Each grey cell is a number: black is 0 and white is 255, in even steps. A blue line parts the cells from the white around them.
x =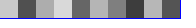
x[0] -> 201
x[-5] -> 181
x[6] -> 127
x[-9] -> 80

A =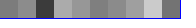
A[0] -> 124
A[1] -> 140
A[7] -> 159
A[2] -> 59

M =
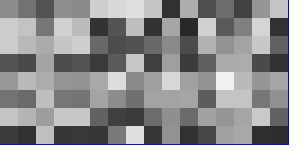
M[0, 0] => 141
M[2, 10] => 76
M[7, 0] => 59
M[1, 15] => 49
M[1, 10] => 40
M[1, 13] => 128
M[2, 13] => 163
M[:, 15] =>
[196, 49, 97, 50, 166, 145, 98, 46]
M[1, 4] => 187
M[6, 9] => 143
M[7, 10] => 49
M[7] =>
[59, 49, 191, 55, 56, 55, 122, 223, 54, 146, 49, 71, 161, 168, 47, 46]
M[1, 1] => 194
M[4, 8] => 159
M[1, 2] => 118
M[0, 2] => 82
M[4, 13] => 185
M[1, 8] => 50
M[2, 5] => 105
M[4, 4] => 146
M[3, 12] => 170
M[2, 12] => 146
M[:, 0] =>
[141, 204, 203, 84, 152, 115, 196, 59]
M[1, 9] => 166
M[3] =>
[84, 74, 164, 76, 82, 59, 90, 198, 63, 158, 60, 94, 170, 172, 74, 50]
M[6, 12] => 149
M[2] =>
[203, 184, 171, 197, 206, 105, 76, 81, 105, 138, 76, 178, 146, 163, 200, 97]
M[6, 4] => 199
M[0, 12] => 109
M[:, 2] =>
[82, 118, 171, 164, 172, 190, 157, 191]
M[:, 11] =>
[78, 209, 178, 94, 147, 93, 162, 71]

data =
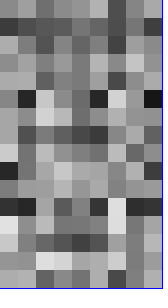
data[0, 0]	138
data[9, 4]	170
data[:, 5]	[178, 101, 127, 180, 159, 39, 141, 59, 113, 165, 169, 53, 129, 83, 174, 174]
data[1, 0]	60
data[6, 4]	110
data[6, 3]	184
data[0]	[138, 159, 111, 139, 148, 178, 78, 133, 169]
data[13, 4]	65
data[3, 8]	146
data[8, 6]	187
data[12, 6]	221
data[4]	[171, 173, 96, 129, 122, 159, 73, 141, 171]
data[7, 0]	166
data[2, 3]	132
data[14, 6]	205
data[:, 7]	[133, 118, 158, 196, 141, 153, 147, 170, 104, 177, 148, 46, 119, 125, 124, 127]
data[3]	[141, 162, 127, 153, 122, 180, 137, 196, 146]
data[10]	[125, 156, 158, 181, 150, 169, 130, 148, 154]
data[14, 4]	166
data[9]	[39, 116, 167, 199, 170, 165, 135, 177, 61]
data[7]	[166, 80, 123, 95, 72, 59, 135, 170, 97]
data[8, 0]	203
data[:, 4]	[148, 117, 101, 122, 122, 107, 110, 72, 127, 170, 150, 129, 119, 65, 166, 115]
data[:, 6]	[78, 77, 67, 137, 73, 210, 177, 135, 187, 135, 130, 222, 221, 160, 205, 73]
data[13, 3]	84
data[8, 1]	115
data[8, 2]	187
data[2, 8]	138

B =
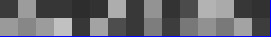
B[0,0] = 59
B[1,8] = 125
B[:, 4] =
[45, 55]
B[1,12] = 121
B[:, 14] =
[49, 61]
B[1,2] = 156
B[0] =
[59, 156, 54, 54, 45, 50, 173, 56, 147, 51, 75, 179, 170, 55, 49]

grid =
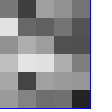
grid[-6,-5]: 120
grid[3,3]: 173
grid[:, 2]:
[159, 96, 157, 224, 161, 110]
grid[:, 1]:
[62, 103, 174, 228, 68, 131]
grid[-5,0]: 225
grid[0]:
[120, 62, 159, 145, 116]

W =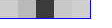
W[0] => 205
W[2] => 59

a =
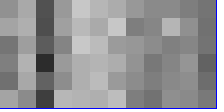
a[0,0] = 145
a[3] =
[127, 178, 44, 154, 175, 180, 173, 147, 120, 133, 149, 98]
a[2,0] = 117
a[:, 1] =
[169, 175, 158, 178, 168, 139]
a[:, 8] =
[138, 134, 140, 120, 126, 114]
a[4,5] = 187
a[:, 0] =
[145, 164, 117, 127, 112, 164]
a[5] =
[164, 139, 62, 183, 179, 175, 189, 126, 114, 143, 138, 121]
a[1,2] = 78
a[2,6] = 155
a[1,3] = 160
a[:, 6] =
[172, 199, 155, 173, 154, 189]
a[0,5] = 182
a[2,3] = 132

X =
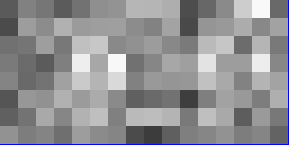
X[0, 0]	90
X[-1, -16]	146
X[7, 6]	133
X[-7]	[75, 157, 140, 177, 155, 158, 159, 140, 130, 163, 73, 149, 153, 172, 136, 162]
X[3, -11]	167
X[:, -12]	[114, 155, 192, 238, 202, 155, 178, 157]
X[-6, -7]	136
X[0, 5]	143
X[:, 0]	[90, 75, 113, 122, 132, 85, 96, 146]
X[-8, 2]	118
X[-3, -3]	153
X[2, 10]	122
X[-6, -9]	145
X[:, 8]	[181, 130, 156, 134, 153, 106, 189, 60]
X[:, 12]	[138, 153, 198, 157, 169, 162, 169, 146]
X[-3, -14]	145
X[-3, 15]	175
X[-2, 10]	121
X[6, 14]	154
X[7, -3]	125
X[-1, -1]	99
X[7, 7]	75
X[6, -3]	93
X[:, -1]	[105, 162, 121, 135, 163, 175, 120, 99]
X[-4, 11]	193
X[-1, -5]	134
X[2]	[113, 117, 158, 120, 192, 199, 137, 145, 156, 136, 122, 186, 198, 108, 181, 121]
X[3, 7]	113
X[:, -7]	[174, 163, 136, 167, 149, 114, 180, 95]

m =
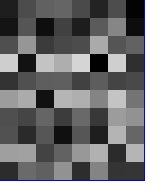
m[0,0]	30
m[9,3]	146
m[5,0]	156
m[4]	[51, 80, 94, 95, 65, 93, 68, 73]
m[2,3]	72
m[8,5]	177
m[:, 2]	[97, 14, 59, 195, 94, 17, 101, 86, 67, 96]
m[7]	[81, 42, 86, 16, 86, 30, 180, 102]
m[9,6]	52
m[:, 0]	[30, 20, 79, 206, 51, 156, 79, 81, 159, 44]
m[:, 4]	[74, 29, 76, 213, 65, 175, 105, 86, 152, 45]
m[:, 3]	[101, 65, 72, 174, 95, 181, 60, 16, 98, 146]
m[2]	[79, 150, 59, 72, 76, 170, 85, 98]
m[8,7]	181
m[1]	[20, 85, 14, 65, 29, 91, 134, 13]
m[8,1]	161
